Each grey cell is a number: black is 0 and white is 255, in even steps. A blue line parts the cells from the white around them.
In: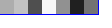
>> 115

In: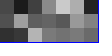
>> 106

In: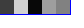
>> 129

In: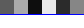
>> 134

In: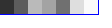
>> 250

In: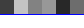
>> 109

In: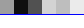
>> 235
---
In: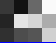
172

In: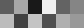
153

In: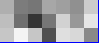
230

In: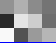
110

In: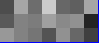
35

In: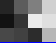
223

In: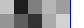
210

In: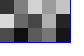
37

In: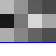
167

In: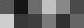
101
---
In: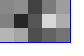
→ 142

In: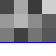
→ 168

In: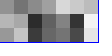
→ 116

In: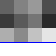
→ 130

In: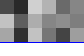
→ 41

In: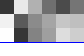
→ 233

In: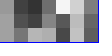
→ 65
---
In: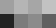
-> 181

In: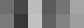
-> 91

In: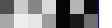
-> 5

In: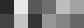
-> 110

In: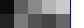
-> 137

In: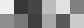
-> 189
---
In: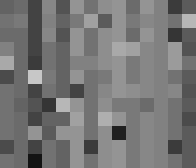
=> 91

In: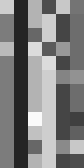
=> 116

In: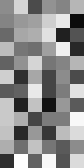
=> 182

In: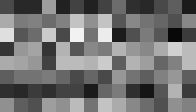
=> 27

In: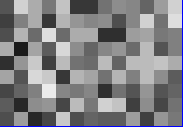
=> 209
